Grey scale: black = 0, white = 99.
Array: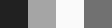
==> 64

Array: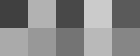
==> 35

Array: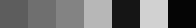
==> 36

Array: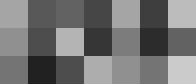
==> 21

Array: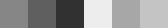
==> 52

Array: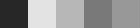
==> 59
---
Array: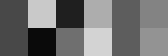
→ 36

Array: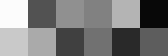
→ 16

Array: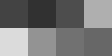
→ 44

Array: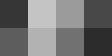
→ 44

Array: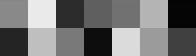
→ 60

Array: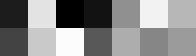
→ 52

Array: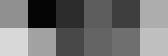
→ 43

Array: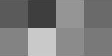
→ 54
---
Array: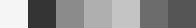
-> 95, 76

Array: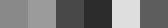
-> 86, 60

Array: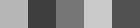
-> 78, 71

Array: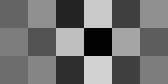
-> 82, 78

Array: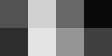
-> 88, 81

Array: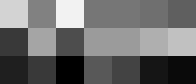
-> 94, 82

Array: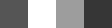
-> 99, 61

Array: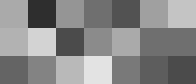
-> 88, 82

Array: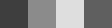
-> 86, 54
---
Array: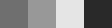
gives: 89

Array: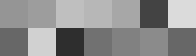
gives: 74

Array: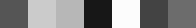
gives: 71

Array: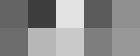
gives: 88

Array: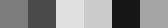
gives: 87

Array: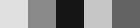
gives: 8
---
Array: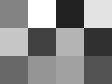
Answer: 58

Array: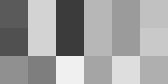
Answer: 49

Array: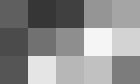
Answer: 89

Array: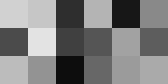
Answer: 57

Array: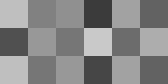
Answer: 46

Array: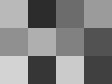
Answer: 21

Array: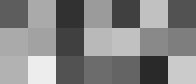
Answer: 92

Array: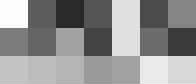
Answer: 73
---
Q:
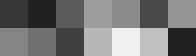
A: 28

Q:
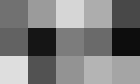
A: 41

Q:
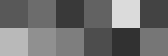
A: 85

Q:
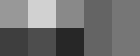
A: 39

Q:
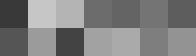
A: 45

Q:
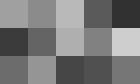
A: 50

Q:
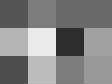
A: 18
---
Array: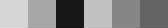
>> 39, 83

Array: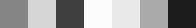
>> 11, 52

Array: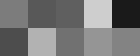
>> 10, 30

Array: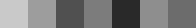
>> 42, 78

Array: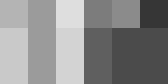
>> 21, 78

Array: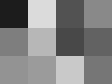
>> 53, 57

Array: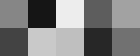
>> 63, 26
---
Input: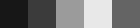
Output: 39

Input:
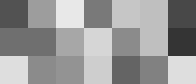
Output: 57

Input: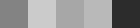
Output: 65

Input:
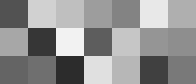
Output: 58

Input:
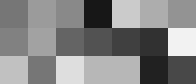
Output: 53

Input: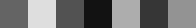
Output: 39

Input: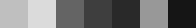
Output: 39

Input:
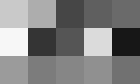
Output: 48
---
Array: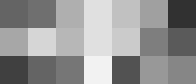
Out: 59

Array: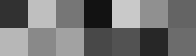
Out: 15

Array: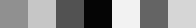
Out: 39

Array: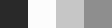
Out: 77

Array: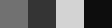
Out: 82

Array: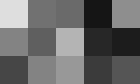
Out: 23

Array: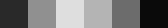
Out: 42

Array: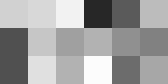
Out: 42

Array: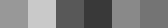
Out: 53
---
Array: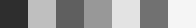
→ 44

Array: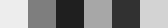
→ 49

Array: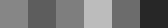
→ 42

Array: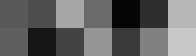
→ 18

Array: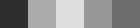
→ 59

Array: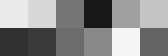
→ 22

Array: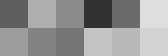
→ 41

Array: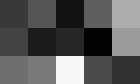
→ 11

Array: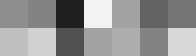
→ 38
